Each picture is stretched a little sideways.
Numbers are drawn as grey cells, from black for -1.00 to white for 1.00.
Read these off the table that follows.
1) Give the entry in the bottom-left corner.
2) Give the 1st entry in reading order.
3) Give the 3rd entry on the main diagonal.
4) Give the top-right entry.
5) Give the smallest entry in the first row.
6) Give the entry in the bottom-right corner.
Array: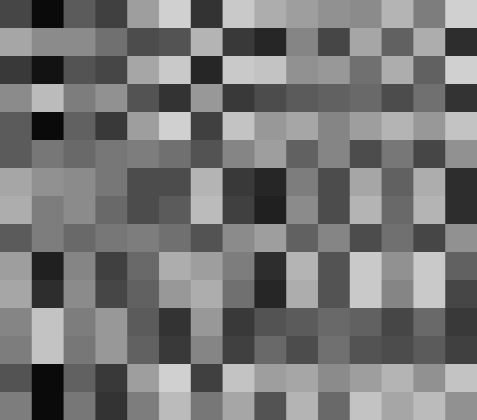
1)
-0.02
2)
-0.45
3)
-0.35
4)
0.63
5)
-0.92
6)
0.14

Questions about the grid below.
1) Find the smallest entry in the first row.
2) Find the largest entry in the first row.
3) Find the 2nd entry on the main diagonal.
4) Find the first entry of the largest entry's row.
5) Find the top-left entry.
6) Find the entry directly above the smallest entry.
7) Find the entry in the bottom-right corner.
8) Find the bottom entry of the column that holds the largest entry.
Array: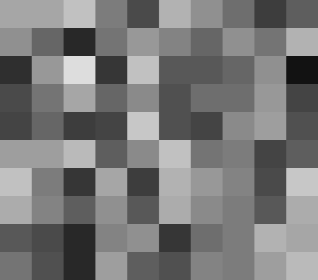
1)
-0.52
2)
0.51
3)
-0.20
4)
-0.63
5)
0.30
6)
0.40
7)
0.46
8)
-0.69

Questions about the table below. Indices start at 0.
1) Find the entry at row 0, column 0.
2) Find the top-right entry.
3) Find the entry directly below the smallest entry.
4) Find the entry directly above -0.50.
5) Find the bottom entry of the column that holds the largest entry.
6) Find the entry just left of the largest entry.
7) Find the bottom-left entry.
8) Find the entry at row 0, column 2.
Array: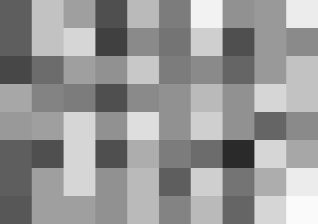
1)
-0.26
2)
0.85
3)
-0.09
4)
-0.38
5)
0.96
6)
0.68
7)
-0.32
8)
0.25

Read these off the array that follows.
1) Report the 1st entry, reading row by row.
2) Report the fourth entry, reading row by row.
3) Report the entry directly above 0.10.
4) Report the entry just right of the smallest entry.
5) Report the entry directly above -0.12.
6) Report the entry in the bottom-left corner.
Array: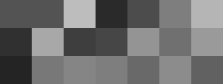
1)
-0.35
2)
-0.67
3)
-0.12
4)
-0.06
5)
-0.01
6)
-0.72
